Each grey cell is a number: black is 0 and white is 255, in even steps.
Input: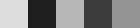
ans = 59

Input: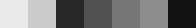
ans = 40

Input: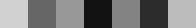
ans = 44

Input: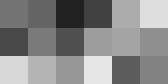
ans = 65

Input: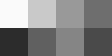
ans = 74

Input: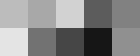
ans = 70

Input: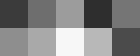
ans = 59

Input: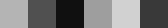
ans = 57
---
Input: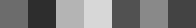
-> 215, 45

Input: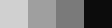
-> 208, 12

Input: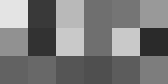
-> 228, 42

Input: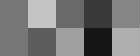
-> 196, 22

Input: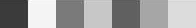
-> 245, 59

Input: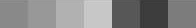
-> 199, 60

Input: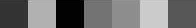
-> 203, 2

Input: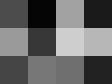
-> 206, 5

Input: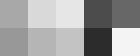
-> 244, 44

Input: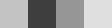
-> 223, 62
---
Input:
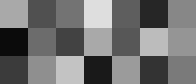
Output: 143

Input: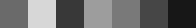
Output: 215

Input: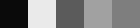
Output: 234

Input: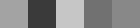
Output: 58

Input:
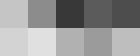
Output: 224

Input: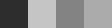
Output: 197
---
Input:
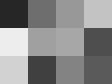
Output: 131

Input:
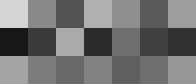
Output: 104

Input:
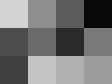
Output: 176

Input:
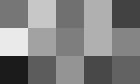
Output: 148

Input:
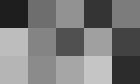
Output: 166

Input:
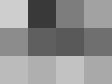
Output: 194

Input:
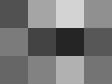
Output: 177

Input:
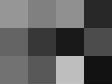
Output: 190

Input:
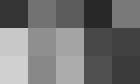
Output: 172

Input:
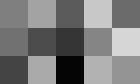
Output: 5
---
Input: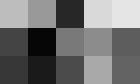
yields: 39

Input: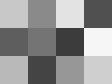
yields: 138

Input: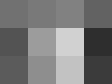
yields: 121

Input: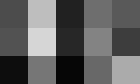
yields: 33

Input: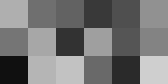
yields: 57

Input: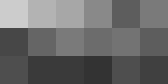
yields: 137

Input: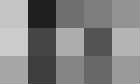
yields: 112

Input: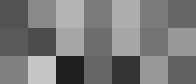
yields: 174

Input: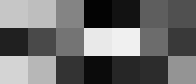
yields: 18
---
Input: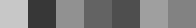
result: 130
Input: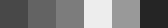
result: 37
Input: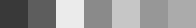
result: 171
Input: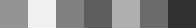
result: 49
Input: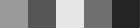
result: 36
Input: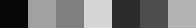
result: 179
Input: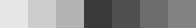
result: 131
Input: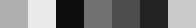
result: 202
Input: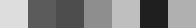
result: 176
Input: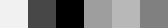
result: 128
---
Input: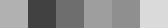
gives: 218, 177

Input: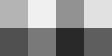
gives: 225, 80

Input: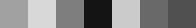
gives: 80, 161

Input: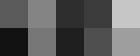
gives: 198, 18

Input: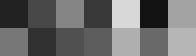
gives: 163, 119

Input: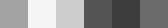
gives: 107, 163

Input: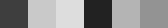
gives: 147, 62
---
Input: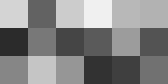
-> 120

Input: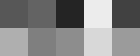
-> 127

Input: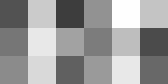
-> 232

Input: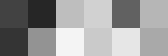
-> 147

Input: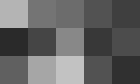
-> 69

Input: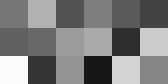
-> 105

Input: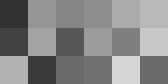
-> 163
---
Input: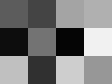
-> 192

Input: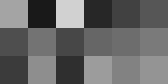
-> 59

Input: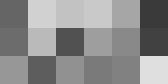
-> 151

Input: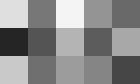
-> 201

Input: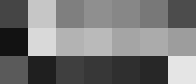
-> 90

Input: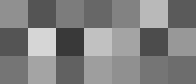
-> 117

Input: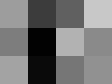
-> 163

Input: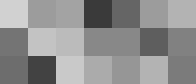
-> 109

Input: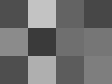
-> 78
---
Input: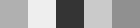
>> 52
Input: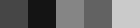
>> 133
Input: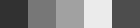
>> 161
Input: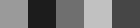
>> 111
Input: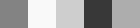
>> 206
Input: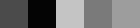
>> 196
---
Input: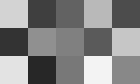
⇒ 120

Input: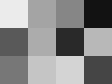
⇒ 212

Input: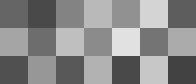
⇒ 87

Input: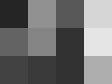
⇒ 50

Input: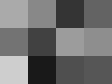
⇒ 79

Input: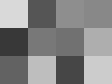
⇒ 70

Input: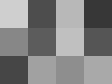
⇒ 142
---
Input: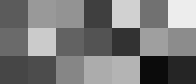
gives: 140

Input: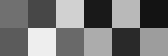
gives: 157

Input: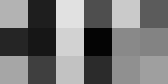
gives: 131

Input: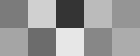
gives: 172

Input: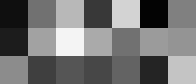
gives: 148

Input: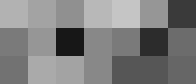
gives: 108

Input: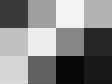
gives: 38
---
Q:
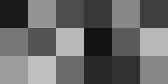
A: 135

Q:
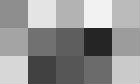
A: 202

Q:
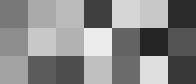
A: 56

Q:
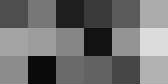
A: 177

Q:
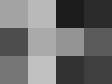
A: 63

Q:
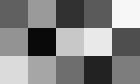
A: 125

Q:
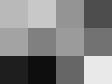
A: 233

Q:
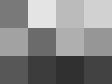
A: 66
